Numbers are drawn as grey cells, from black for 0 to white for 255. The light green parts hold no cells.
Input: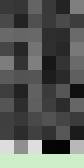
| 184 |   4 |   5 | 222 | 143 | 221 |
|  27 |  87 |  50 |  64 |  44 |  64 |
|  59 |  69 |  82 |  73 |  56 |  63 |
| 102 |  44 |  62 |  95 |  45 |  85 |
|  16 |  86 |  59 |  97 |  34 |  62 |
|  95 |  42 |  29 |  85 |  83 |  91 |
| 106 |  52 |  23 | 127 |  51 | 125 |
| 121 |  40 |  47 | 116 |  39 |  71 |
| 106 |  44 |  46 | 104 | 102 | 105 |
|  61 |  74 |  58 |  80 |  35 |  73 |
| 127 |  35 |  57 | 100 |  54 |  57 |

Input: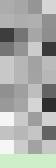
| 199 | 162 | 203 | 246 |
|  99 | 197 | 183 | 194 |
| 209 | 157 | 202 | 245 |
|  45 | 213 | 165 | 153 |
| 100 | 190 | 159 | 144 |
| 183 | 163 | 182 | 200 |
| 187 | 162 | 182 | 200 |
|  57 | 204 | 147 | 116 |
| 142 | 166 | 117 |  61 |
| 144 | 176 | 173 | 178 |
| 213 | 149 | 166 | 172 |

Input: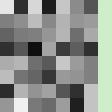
| 195 |  31 | 157 | 107 | 121 | 240 | 150 |
| 195 |  48 |  86 | 162 | 147 | 179 |  44 |
| 128 | 147 | 153 |  55 | 101 | 116 | 188 |
| 128 | 155 | 199 |  90 | 111 | 181 | 172 |
|  48 |  94 |  60 | 164 |  15 |  87 |  48 |
| 169 | 110 | 181 | 150 | 127 | 123 |  99 |
| 155 | 149 | 179 | 136 | 188 | 142 | 127 |
|  85 | 139 | 198 |  29 | 215 |  47 | 229 |

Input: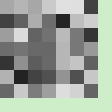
| 100 | 210 | 221 | 158 | 124 | 201 | 103 |
| 199 |  80 | 147 |  81 |  67 |  35 | 178 |
|  97 | 196 | 182 | 105 |  93 | 144 |  52 |
| 153 | 120 | 182 | 104 | 105 | 116 | 109 |
|  53 | 120 | 186 | 114 |  99 | 219 | 157 |
| 207 | 190 |  36 | 109 | 173 |  97 |  65 |
|  66 | 223 | 224 | 202 | 167 | 181 | 167 |

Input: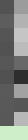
| 184 |  88 |
|  86 |  89 |
| 162 |  90 |
|  46 |  81 |
| 104 |  87 |
| 187 |  82 |
| 197 |  85 |
| 178 |  93 |
| 156 |  83 |

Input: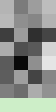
| 145 | 172 | 109 | 126 |
| 134 |  68 | 159 |  93 |
| 229 | 143 |   9 |  91 |
| 211 |  89 |  80 | 172 |
|  69 |  47 | 156 |  62 |
| 178 | 134 | 143 | 185 |
| 189 | 157 | 123 | 180 |

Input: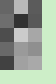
| 169 | 161 |  65 |
| 143 | 154 | 105 |
| 167 | 203 |  77 |
|  88 |  50 | 110 |
|  91 | 185 | 102 |

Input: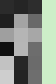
| 110 |  35 | 206 |
| 107 |  38 | 194 |
| 109 | 182 |  16 |
| 167 | 181 | 159 |
| 105 | 164 |  31 |
|  45 |  37 |  43 |
